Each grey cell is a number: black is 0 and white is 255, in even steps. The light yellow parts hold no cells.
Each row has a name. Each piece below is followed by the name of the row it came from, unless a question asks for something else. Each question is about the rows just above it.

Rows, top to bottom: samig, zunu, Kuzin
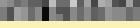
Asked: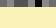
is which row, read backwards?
zunu
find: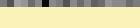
Kuzin
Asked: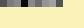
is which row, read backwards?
Kuzin
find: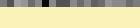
zunu

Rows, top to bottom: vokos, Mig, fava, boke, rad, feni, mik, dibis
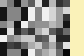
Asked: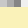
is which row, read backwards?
dibis
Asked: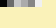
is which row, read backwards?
dibis
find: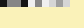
Mig
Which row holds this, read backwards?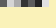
rad
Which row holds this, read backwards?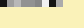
boke
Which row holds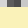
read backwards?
feni

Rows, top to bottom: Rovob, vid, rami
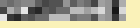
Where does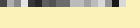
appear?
vid
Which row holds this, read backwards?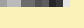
vid
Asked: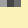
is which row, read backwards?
Rovob
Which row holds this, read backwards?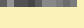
Rovob
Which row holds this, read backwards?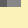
Rovob

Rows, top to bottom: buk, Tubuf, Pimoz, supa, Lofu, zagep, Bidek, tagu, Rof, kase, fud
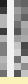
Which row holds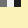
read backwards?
buk
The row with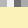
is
supa

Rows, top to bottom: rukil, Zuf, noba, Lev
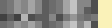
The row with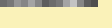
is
Zuf

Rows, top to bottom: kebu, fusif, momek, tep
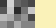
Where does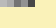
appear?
momek
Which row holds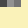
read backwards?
momek
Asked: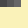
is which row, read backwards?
kebu
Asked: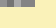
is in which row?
tep
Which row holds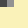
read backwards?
momek

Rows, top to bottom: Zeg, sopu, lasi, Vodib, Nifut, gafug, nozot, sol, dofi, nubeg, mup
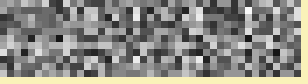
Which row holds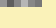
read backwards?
mup
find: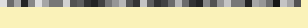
sol
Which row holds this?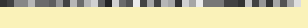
lasi

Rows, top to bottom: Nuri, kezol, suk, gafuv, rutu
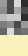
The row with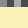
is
kezol
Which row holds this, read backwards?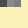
gafuv
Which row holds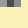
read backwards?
gafuv
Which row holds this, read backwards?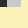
suk
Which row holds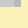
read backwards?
suk

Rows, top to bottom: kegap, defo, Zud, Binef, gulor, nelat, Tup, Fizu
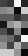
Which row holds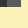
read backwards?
Zud
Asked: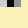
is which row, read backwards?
defo
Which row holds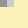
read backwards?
Fizu
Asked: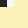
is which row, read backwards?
kegap
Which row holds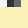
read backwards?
nelat

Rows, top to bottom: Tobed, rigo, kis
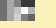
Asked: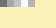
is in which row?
rigo
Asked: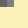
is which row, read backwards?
kis
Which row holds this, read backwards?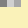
kis

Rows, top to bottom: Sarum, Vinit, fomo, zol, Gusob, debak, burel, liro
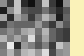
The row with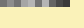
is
Gusob
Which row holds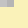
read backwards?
liro
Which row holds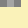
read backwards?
debak
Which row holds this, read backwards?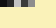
Sarum
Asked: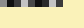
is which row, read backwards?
Sarum
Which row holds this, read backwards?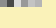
liro

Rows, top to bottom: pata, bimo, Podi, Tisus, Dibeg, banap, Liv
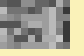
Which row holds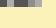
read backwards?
banap
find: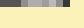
Tisus
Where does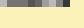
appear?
bimo

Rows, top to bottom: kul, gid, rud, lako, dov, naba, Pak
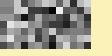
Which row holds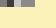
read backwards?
naba
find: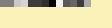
gid
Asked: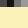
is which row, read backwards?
rud
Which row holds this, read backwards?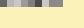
kul
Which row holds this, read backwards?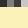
naba
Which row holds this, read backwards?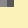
lako
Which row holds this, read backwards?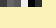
gid

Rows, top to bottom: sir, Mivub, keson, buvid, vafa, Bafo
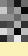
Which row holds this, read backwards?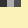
buvid
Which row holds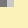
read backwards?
Mivub

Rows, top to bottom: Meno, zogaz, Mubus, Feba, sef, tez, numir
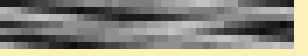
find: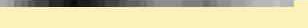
numir
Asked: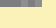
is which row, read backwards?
Meno

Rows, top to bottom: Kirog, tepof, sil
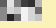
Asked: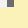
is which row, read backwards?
sil
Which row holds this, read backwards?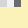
sil
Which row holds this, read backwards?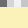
tepof
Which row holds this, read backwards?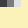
Kirog
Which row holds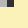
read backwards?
Kirog
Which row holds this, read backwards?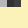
Kirog

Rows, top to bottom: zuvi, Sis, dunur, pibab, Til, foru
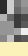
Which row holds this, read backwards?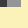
pibab
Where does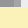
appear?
Til
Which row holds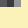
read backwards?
pibab
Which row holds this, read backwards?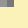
zuvi
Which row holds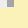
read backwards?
Til

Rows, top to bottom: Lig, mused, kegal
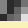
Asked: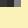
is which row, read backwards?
Lig
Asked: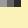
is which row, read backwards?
mused
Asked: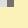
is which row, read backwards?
kegal
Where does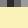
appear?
mused

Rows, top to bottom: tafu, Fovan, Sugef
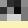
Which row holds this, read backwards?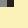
tafu
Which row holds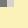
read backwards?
Sugef
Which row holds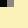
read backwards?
Fovan
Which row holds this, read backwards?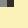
Fovan

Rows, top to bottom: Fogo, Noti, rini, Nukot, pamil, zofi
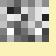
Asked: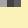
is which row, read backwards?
zofi
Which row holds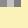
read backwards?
Fogo
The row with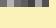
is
zofi
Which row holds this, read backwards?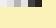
Noti
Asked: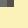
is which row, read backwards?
pamil
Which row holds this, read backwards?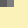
Nukot

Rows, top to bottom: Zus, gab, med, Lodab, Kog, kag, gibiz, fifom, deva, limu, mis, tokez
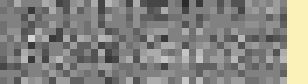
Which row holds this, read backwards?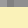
limu
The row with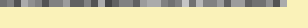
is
fifom
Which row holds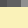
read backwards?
med
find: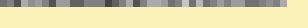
tokez
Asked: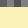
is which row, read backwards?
Lodab
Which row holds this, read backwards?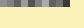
gab
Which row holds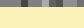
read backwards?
gab

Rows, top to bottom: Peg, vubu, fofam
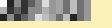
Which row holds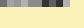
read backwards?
vubu
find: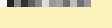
Peg
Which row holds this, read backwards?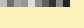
Peg

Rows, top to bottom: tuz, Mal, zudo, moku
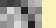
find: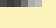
tuz
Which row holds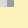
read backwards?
moku
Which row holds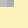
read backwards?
tuz
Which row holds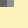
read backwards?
zudo
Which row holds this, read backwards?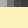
tuz
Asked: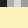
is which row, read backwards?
moku

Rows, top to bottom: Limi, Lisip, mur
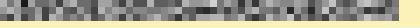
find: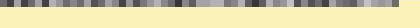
mur
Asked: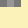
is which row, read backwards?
Lisip
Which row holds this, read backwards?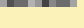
Limi
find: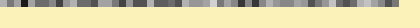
Limi
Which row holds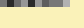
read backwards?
Lisip
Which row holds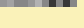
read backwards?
Limi
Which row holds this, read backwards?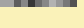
mur

